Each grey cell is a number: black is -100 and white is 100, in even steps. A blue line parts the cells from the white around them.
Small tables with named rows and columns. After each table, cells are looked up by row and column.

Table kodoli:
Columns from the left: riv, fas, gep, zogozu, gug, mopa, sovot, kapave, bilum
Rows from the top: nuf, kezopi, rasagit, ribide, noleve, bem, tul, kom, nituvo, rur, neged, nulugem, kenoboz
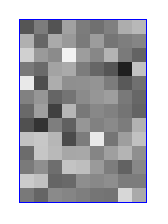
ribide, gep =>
28
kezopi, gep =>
33
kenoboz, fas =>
-21
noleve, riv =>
83
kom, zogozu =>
-25
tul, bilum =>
-22
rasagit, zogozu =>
90
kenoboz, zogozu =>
4
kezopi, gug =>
-4
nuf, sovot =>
0
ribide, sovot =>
-33
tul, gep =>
-50
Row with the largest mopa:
nituvo

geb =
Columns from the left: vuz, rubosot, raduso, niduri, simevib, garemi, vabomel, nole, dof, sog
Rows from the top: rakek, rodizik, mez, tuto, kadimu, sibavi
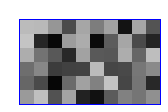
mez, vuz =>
36
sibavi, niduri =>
29
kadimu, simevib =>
26
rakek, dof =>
30
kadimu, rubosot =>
-42
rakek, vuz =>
47
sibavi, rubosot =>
50
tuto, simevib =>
-48
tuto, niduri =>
-49
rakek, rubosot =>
45
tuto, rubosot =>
6
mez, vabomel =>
-32
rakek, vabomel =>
27
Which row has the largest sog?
mez

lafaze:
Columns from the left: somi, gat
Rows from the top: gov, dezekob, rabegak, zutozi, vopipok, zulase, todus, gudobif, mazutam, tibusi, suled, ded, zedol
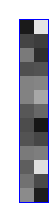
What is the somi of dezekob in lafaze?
-47
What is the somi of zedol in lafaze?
9
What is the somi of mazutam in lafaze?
-35
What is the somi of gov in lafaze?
-80
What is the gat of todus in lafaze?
-19
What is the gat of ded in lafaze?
-43
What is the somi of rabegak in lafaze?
-4
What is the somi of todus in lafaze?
-32

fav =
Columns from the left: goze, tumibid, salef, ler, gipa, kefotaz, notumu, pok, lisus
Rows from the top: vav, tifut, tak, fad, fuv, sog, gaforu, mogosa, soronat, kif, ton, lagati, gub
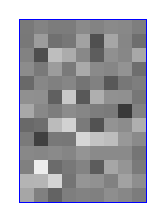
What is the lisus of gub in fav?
-3
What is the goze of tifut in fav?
-6
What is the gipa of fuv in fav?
-9
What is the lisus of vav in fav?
-1
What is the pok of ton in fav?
17
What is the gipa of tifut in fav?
27
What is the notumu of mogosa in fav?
15
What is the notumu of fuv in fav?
-31
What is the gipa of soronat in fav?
68
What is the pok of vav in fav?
7
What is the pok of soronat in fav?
19
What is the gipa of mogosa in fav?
-4
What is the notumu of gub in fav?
11
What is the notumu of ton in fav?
30
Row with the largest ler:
mogosa

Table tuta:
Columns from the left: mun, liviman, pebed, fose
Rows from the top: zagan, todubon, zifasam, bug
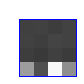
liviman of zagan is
-49
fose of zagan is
-48
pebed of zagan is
-52
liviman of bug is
-38
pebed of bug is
94
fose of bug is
11
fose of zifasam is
-54
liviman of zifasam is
-55
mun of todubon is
-49
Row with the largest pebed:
bug

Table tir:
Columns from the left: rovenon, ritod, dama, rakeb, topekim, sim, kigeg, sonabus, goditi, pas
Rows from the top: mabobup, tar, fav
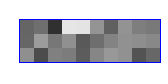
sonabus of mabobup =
15
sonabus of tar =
14
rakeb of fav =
-3
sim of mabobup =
16
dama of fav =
0
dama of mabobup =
-62
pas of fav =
-19
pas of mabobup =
-5
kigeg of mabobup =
-25
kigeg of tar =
3
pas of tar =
7
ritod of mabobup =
-13
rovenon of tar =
-20
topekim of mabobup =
79
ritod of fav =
-40
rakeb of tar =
13
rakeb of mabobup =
80
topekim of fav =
-28
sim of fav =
5

